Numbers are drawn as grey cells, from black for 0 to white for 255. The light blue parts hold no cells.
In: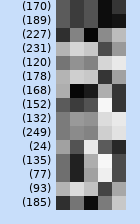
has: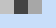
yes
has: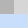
yes
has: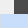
yes
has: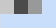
yes
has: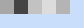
no
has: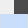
yes

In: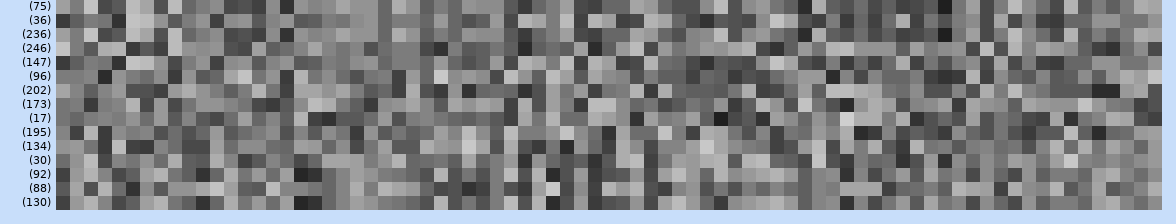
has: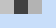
no
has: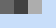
yes
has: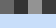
no
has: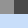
yes
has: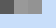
no

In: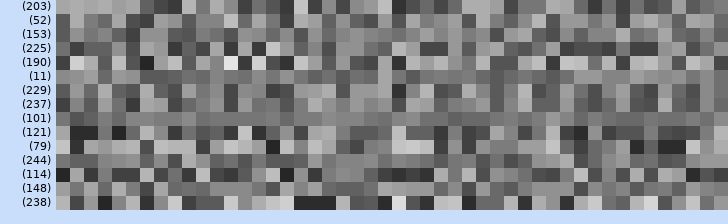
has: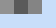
yes
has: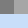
yes
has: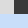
no
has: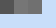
no

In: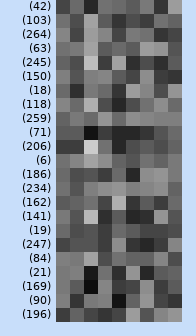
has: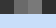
no
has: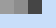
no
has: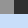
no
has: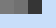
yes
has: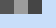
no

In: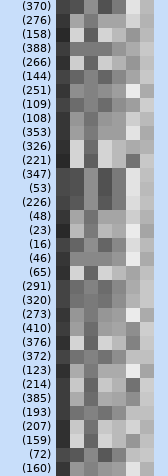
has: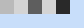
no
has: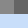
no
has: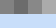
yes
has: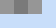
yes
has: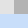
yes
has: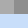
no
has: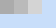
no

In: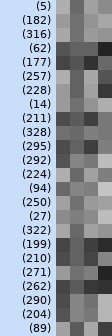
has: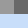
no
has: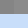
no
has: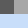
yes
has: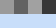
yes
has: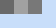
no
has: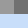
yes
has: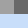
no

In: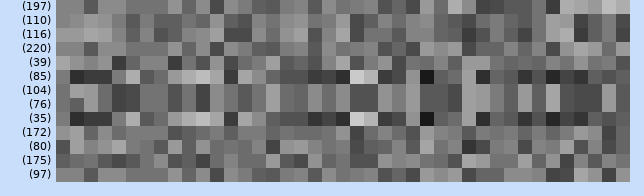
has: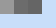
no
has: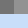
yes

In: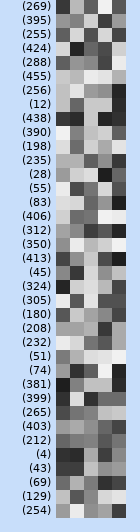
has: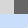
yes
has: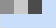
yes
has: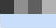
no
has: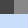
no

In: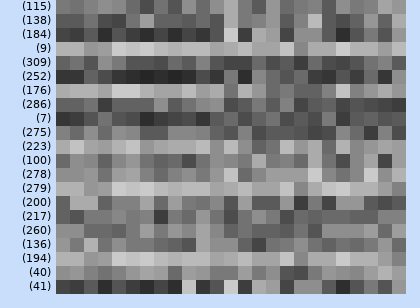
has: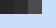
yes
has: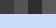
no

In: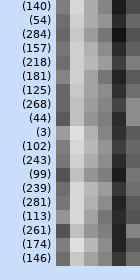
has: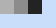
yes
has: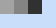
no
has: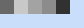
yes

